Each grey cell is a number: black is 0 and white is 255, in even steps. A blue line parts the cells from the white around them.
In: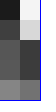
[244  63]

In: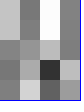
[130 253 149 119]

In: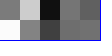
[ 96 110]

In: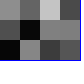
[ 74 128 134]

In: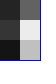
[98 53]

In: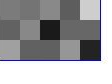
[206 103  96]
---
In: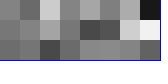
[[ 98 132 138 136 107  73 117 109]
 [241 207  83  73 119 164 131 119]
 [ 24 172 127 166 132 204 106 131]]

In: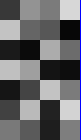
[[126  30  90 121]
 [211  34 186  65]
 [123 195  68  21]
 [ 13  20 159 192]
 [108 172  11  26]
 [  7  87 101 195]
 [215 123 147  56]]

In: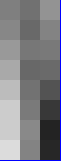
[[ 39 131 220]
 [ 35 137 204]
 [ 56 122 204]
 [ 83 114 188]
 [106 104 169]
 [121 119 153]
 [131 105 135]
 [147 113 127]]

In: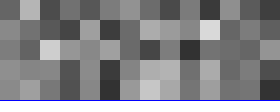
[[ 51 117 114 158 117 168 198 153  50 135  81 120 159 138]
 [ 78 124 105 171 112 179 174 132  59 139  83 135 133 143]
 [148 102 109 115  50 125  70 106 160 136 150 206  99 125]
 [ 95 124 102 217 135 155 172 107  61 159  69  88 114 137]
 [ 63  91 143  58 123  74 108 146 124  87 113  76 181 101]]

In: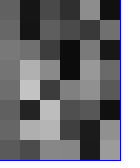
[[155  26 134 135  75  90]
 [144  27  63 181 175 102]
 [ 16  87  79 189  35  96]
 [ 89 144 128  60 195 110]
 [106 152  12 138 176 116]
 [ 23 122  12  61 112 120]
 [112  57  74  94  20 103]
 [ 16 141  47  73  21  97]]

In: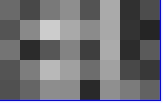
[[ 98 123 143  41 140 141 101  80]
 [ 56  72 161 109 160 184 125  84]
 [ 90  44 171  62 131  86  43 116]
 [ 37  51 168 139 169 204 137  84]
 [ 76  48 170  83 142 121  72 106]]

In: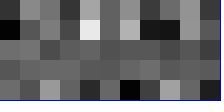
[[ 30 102 161  64   3 103  42  98 153  82 108]
 [ 90  94  88 109 101  87  88 104 104 100  86]
 [ 62  86  72  87  87  81  99  92  76 115 110]
 [ 88 148  20  23 178  97 233  72 124  86   3]
 [ 57 147 107  59 142  97 165  53 115 137  51]]

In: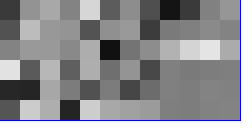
[[131 130 125 127 155 161 168 205  36 174 204  85]
 [129 131 125 128 108  70 124  81 124 167  37  39]
 [127 125 122 128  72 148 111 174  95 183  90 226]
 [171 228 212 178 141 116  17 173 137 153 153 131]
 [131 138 128 122  60 153 144  83 148 152 188  82]
 [150 129  58  20  79 141  92 214 131 168 147  58]]
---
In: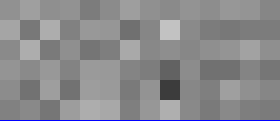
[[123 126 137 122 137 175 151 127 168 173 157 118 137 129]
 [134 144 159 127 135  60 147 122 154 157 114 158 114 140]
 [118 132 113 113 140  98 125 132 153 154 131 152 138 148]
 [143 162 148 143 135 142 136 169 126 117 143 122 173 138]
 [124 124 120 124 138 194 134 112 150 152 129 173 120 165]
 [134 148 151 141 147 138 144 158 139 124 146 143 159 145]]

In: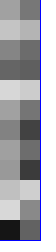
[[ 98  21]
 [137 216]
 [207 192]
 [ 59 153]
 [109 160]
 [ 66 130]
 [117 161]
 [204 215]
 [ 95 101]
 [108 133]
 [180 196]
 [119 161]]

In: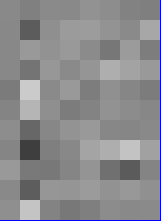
[[138 137 140 127 120 131 196 143]
 [144 152 146 155 149 150  93 137]
 [132  91 112 148 133 120 121 153]
 [161 195 174 164 136 127  62 133]
 [137 134 135 153 147 135 103 141]
 [135 140 146 131 124 143 181 132]
 [124 134 144 125 153 138 203 123]
 [153 163 174 149 138 151 116 136]
 [125 155 119 139 153 146 153 136]
 [167 138 147 156 155 143  92 136]
 [127 130 141 146 137 138 128 137]]

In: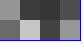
[[151  66 198 106]
 [ 78  54  60 150]]

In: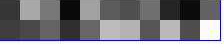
[[251  78 186  85 179 188 102  47 100  72  62]
 [ 98  12  37 111  79  92 161   9 119 169  54]]

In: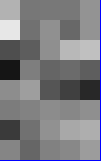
[[156 136 129 102 133]
 [174 168 145 113  58]
 [143 135 140 130 124]
 [ 40  64  85 158 141]
 [ 94 107 101 126  21]
 [192 184 143  93  78]
 [147 104 144 113 231]
 [147 120 120 119 178]]
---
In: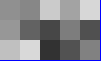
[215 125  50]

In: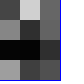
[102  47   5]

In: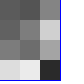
[132 125 124]

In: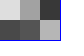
[56 84]

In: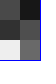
[23 49]

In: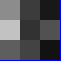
[24 50 94]

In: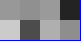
[ 35 175]
